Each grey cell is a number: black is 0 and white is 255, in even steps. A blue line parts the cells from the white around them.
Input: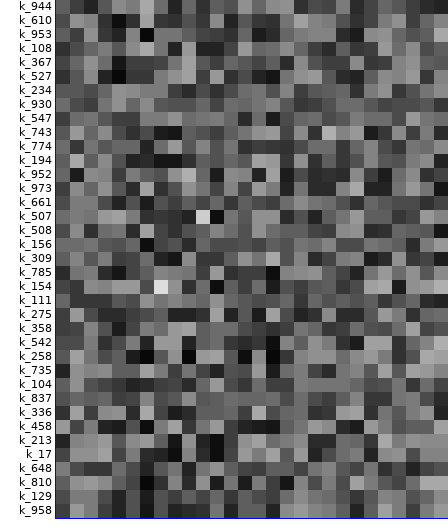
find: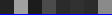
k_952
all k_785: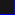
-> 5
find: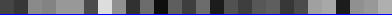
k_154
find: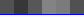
k_129

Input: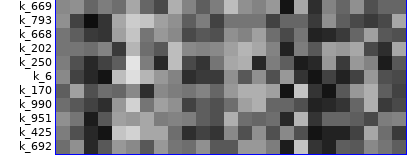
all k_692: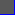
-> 4 7 12 13 22
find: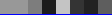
k_692
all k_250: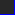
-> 3 8 15 19
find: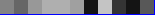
k_170

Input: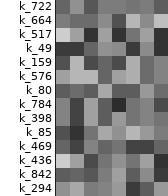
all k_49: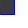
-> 1 2 6
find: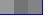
k_398
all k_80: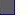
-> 1 3 5 6
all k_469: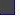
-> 2 6 7
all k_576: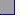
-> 1 5
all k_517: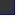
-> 3 5 8
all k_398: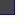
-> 2

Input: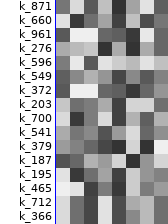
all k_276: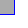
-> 1 5 7
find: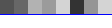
k_187
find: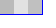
k_596
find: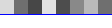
k_366

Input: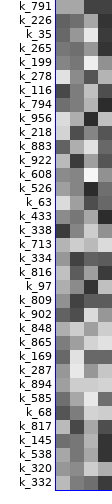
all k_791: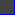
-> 3 4
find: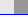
k_287
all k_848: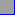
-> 3
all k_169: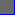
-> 1 3 4
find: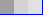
k_865
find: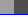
k_63
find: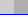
k_320

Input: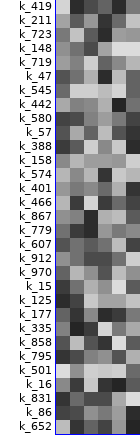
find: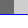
k_545
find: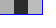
k_47
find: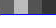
k_57
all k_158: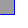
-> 3 4

